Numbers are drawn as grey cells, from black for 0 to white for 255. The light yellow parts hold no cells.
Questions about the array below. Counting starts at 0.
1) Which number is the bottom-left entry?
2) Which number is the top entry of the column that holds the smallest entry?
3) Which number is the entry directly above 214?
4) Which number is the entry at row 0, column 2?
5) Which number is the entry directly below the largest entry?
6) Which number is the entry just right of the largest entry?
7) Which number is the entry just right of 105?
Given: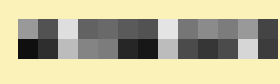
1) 15
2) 153
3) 153
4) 222
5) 188
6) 118
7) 90

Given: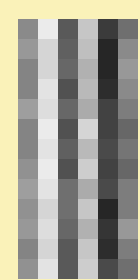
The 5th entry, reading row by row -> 59
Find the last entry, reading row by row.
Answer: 111
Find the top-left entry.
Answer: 138
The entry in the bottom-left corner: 145
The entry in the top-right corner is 111
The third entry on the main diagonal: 103
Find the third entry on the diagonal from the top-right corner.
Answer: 177
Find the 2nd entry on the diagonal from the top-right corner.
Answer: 38
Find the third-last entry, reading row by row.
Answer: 205

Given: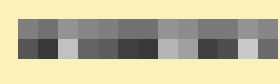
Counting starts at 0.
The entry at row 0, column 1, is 113
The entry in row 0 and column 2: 147
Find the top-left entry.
127
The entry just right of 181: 160
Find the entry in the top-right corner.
134
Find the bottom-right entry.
106
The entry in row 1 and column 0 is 85
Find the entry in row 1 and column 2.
193

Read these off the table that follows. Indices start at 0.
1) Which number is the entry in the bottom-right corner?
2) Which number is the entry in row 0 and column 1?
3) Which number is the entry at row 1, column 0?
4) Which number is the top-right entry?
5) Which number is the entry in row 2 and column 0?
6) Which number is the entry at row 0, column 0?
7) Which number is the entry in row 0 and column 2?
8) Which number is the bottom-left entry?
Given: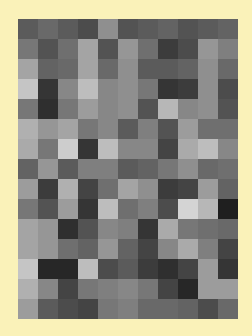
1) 105
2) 105
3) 119
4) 99
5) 164
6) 91
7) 91
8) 156

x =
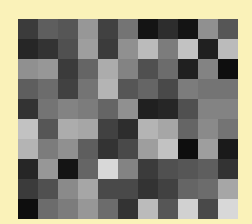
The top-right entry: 86
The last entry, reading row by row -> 216
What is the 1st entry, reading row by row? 59
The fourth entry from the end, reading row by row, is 86
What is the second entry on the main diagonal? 51
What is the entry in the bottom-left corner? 14
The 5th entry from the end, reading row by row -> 187
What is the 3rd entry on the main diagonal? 59
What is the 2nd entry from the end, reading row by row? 73
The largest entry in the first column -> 194

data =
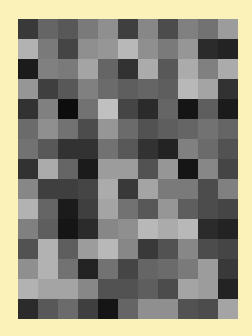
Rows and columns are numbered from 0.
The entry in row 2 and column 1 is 128
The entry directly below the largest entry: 150
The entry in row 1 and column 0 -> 178
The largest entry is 192
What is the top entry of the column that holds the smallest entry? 88
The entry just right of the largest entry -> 69
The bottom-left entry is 43
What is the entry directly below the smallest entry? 114
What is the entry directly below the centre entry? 57
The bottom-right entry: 164
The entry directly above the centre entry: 88
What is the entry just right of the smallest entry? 114
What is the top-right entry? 156
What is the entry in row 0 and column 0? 57
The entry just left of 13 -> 128
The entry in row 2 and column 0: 27
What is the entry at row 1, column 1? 122
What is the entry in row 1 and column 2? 69

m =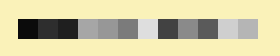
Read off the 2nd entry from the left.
46
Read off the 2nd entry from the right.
207
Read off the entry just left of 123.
151
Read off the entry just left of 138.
66

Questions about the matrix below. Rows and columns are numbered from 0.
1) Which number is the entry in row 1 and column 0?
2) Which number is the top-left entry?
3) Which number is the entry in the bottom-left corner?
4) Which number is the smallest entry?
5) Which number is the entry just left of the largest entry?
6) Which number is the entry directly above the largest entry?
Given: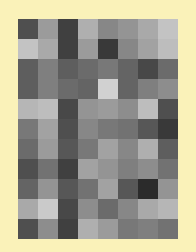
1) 195
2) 79
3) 79
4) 43
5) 100
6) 120

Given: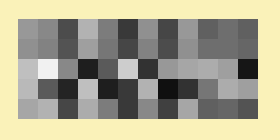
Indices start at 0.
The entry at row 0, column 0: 152
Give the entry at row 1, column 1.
130
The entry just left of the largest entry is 191
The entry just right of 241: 136
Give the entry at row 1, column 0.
144
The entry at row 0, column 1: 136
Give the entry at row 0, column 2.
76
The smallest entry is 16
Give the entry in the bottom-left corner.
166
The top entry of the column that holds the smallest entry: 70
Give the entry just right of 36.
191
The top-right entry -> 96
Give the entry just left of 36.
90
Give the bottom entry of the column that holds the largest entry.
178
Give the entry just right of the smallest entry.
50

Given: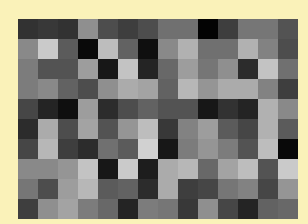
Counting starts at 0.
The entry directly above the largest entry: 189
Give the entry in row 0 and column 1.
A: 56
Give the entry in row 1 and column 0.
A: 137
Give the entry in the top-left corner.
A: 50
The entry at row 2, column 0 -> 124
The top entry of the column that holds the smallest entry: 3
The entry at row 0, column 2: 50
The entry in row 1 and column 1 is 202
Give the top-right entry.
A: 83
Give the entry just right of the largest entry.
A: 23
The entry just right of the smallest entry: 62
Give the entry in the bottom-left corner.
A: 62
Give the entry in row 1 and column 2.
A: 91
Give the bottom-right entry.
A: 104
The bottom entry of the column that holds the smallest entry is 143
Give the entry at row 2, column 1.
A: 83
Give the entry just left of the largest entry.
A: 91
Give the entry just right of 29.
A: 171
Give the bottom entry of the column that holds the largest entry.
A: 124
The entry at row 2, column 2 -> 83

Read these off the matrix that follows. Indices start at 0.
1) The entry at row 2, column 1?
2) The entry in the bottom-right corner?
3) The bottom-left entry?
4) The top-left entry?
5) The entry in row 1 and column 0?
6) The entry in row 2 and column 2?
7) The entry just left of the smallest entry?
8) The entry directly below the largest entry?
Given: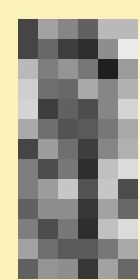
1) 126
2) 104
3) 97
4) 69
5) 69
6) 148
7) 119
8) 156
